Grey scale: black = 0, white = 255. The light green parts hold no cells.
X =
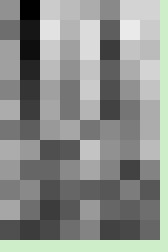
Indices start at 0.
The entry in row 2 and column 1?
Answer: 14
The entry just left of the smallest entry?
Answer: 145
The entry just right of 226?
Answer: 180
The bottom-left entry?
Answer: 79
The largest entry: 234
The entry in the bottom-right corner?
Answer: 102
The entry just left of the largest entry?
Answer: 94
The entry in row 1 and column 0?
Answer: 110
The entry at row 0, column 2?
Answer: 203
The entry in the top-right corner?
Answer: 211
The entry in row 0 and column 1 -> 1
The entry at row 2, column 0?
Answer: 160
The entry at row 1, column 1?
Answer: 22
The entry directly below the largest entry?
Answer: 195
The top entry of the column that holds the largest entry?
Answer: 211
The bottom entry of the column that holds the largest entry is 72
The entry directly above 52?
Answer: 36

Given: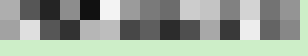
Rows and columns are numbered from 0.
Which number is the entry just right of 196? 129
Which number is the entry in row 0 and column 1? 86
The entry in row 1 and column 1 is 223
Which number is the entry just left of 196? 204
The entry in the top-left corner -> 174
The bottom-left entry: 162
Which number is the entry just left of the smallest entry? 141
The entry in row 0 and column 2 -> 36
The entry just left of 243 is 17

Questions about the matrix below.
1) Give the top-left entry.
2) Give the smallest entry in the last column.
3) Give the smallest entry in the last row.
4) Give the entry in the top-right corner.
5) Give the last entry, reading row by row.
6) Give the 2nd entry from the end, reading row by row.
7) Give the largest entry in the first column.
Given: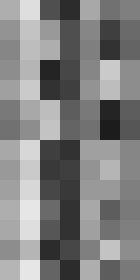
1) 174
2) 86
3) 44
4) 127
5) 121
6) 93
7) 181

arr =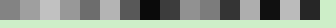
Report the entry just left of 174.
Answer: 52
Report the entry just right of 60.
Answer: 145

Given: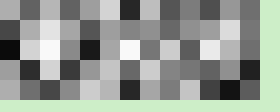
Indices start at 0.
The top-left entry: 174
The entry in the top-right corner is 111
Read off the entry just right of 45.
211
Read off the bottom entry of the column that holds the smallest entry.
174
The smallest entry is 11
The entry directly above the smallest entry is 71
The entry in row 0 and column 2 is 182
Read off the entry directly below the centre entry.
104
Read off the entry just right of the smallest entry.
211
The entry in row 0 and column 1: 98
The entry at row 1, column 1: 174
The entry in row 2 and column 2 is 249

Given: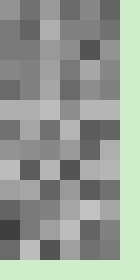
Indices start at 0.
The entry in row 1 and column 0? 121
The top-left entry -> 147
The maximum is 194
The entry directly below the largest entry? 100
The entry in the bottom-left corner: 106
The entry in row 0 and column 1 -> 113
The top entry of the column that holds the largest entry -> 135
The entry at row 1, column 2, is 174
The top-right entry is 100
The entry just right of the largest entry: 166
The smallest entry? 63
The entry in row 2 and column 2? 153
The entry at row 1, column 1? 100
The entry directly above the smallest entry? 100
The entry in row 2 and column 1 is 121
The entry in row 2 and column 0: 121
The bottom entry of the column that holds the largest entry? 113

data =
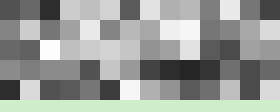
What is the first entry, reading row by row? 82
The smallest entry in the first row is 45
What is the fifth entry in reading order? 190
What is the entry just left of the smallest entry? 45
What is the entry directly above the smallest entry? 225
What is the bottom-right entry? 218
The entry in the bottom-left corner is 45
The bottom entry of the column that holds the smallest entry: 90
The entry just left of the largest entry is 97
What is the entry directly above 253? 118
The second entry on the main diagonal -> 204
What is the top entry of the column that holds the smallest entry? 184
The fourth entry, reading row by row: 204
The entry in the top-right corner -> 67
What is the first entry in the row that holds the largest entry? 104
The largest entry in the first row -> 233
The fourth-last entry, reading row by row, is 111

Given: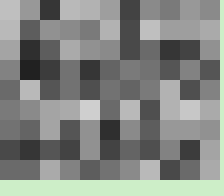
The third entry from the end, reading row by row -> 73
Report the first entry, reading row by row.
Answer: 191
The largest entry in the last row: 185
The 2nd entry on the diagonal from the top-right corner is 158
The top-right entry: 138
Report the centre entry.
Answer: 114
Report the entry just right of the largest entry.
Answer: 106
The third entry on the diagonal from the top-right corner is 54
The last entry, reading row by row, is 170
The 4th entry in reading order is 185
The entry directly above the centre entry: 100
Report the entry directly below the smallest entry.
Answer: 185
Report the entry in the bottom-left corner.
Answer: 106
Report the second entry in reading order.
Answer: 152
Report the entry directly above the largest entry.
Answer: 79
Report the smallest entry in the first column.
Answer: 73
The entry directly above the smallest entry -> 47
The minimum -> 33
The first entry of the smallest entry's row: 130
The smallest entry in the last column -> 85
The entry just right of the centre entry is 100
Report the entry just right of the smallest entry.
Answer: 60
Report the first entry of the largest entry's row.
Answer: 122
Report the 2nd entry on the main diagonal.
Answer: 93
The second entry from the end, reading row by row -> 106
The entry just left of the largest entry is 170

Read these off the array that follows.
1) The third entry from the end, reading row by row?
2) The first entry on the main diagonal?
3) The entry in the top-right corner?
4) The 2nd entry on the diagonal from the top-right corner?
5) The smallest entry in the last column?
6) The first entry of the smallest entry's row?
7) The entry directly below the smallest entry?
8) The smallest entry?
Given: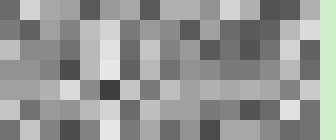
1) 138
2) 106
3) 176
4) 184
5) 98
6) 160
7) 210
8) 62

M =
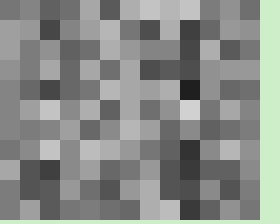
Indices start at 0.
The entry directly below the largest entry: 138
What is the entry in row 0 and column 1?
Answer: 132
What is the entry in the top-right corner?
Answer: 111
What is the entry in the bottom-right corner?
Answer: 118
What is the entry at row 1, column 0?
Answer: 159
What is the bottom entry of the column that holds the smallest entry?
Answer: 58
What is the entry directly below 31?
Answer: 209
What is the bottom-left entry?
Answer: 124
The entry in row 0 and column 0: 118
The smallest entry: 31
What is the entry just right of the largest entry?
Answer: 118
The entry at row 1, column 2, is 71
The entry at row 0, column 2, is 97
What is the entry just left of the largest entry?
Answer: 145
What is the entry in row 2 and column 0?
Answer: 159
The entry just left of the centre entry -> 97
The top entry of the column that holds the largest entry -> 195
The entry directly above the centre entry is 167
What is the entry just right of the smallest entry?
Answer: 145
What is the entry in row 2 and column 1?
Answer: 124
